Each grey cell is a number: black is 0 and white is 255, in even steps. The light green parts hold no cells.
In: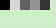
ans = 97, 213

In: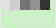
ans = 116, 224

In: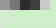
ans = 43, 200

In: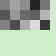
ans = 107, 217

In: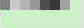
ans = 151, 203

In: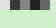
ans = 131, 224

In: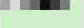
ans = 102, 216
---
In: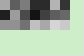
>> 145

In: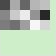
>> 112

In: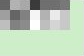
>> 129

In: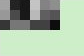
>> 119

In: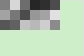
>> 97

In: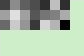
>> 202

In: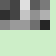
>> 154
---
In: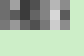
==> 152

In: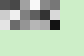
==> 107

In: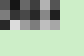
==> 220

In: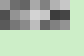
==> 119

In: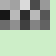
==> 143

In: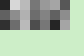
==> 109

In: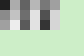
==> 237

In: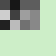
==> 187

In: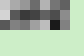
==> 129
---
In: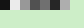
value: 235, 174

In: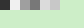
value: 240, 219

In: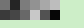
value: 200, 189

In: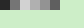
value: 210, 176

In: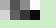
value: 251, 213

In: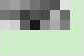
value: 226, 216

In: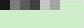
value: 198, 164
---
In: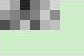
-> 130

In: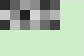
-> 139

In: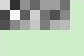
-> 245

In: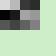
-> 25

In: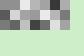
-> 213

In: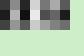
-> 180
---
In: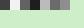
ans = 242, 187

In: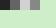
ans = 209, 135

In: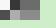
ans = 247, 173

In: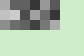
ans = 204, 193

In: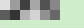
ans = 223, 211

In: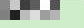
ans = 253, 220
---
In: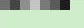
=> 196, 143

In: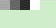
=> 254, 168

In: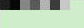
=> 200, 178

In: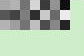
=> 236, 213

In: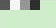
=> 245, 150

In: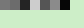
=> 205, 139
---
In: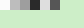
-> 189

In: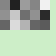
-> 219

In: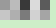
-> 175

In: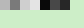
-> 122

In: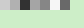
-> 177

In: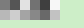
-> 206

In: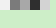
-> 123

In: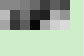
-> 52

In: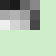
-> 211
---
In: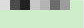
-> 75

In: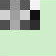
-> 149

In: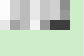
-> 208

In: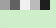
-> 98

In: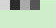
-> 44

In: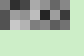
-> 47

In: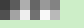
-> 92
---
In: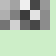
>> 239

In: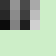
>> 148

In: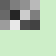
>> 126

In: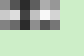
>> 94

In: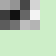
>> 148

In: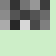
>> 116

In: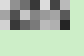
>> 220
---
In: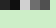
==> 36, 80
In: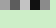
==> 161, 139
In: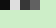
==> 13, 97
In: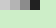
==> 203, 33
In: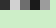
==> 47, 156
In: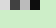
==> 218, 13
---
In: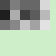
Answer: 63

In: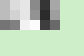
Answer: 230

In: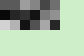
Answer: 50

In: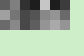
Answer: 72

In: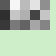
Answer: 176

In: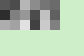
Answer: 151

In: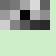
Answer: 6

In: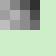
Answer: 140
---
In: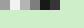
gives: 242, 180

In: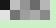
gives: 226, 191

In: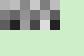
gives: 220, 200

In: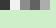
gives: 241, 173

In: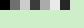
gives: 234, 204

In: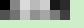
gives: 218, 206

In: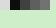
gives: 219, 114

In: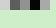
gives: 209, 169

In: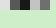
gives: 225, 195

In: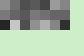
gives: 198, 175
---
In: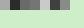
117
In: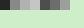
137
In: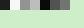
115
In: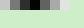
120
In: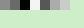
140
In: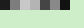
125
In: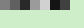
96
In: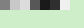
128
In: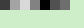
110
